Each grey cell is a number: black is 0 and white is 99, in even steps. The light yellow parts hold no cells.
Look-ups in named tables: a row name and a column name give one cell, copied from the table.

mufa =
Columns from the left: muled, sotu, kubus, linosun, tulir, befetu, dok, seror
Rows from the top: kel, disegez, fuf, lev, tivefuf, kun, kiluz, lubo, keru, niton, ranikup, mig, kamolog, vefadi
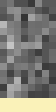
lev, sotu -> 49
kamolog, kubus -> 63
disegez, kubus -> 56
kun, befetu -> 52
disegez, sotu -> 54
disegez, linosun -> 44
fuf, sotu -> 37
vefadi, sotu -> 63
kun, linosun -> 29
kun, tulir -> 41
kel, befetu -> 52
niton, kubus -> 47
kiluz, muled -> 53

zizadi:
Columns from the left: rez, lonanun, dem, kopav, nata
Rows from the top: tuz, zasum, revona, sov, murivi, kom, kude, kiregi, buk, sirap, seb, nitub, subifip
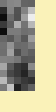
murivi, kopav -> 43
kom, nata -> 60
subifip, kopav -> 26
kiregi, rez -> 43
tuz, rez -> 46
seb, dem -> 22
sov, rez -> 23
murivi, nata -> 45

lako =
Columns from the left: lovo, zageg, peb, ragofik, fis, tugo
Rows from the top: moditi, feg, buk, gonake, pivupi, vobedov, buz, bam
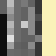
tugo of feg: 21
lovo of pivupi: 6
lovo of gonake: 6
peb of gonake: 42
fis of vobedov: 38
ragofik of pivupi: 38
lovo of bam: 6
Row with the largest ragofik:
gonake

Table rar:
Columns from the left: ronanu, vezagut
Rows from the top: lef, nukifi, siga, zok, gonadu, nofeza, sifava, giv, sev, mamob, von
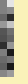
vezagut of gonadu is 43
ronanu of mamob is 37
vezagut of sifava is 58
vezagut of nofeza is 38
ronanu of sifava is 18
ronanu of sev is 41
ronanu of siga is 40
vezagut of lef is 89
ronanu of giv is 49
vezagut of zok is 76
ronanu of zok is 59
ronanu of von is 52
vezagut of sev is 46
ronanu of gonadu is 33
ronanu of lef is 50
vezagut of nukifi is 54
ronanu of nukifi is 50
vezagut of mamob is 10
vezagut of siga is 17
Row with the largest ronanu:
zok

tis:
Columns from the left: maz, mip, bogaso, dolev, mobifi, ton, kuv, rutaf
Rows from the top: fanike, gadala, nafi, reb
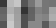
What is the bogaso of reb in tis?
63
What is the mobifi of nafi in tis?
39
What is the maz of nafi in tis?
41
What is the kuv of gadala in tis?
46
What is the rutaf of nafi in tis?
67
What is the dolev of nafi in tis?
31
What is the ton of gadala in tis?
50
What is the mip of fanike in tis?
72
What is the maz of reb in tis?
33
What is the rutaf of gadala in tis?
64
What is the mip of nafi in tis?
74
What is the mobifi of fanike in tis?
46
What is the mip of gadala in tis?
68
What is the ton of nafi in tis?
53
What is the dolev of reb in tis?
31
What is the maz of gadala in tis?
39
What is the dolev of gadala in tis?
20
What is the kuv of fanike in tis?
46
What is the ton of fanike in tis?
60
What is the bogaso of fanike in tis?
77

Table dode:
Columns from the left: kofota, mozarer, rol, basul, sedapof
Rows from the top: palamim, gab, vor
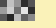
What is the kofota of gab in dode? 61
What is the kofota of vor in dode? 35
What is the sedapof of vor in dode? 53
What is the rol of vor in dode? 73
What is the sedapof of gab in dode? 18
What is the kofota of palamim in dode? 30
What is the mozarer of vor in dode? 15
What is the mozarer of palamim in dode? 75
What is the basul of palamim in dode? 18
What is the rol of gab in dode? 43
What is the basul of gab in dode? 89
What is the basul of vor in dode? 38
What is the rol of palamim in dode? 58
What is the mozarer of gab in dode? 80
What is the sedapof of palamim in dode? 33
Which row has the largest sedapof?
vor

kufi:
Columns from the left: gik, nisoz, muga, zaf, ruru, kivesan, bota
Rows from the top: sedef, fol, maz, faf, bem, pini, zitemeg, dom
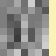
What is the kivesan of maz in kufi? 47
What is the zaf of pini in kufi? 71
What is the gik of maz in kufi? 49
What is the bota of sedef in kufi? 48
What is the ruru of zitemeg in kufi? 59
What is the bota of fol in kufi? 34
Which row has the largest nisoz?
dom

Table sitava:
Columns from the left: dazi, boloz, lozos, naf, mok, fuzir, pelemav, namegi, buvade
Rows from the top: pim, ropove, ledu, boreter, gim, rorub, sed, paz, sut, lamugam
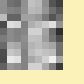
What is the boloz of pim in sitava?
44
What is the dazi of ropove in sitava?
55
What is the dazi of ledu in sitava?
73
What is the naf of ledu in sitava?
63
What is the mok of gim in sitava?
81
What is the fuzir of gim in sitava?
81
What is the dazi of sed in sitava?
41
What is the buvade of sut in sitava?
64
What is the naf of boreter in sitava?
50
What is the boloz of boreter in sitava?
86
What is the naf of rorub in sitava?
55
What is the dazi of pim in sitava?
56
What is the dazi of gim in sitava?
41
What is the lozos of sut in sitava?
87
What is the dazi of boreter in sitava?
29
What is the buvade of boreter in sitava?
57
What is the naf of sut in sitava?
51
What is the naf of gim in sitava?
52
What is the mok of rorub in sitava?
75
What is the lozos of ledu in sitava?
39

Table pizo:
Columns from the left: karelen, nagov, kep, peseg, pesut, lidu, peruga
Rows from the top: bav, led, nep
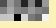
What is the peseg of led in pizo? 48
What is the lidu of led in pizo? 51
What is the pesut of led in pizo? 59
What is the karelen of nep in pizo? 76
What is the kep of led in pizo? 51
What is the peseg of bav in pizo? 14
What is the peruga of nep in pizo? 94
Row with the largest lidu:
led

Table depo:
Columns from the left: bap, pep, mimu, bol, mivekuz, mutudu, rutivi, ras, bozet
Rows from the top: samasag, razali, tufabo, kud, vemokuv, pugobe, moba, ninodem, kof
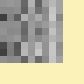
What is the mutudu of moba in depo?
72
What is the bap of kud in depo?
55
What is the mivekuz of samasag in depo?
69
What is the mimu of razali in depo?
55
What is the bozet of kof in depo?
63
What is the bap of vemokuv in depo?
57
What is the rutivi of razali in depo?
53
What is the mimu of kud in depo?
56
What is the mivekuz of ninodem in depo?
59

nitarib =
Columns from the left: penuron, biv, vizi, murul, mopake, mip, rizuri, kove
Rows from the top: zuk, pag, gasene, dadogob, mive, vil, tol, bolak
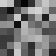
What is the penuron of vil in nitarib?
22
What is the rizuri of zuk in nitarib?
77
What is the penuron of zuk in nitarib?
80
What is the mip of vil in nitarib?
72
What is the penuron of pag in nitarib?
21
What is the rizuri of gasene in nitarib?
12
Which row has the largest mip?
pag

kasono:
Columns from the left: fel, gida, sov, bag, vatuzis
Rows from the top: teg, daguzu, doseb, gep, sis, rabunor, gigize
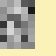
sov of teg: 73
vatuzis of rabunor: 65
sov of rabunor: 73
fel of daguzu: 55
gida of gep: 80
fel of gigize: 68
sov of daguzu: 81
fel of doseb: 59
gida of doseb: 38
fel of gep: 20
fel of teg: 67
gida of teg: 61
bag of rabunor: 25
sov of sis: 66
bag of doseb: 67
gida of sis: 83
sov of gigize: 63
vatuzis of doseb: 54
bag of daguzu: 71

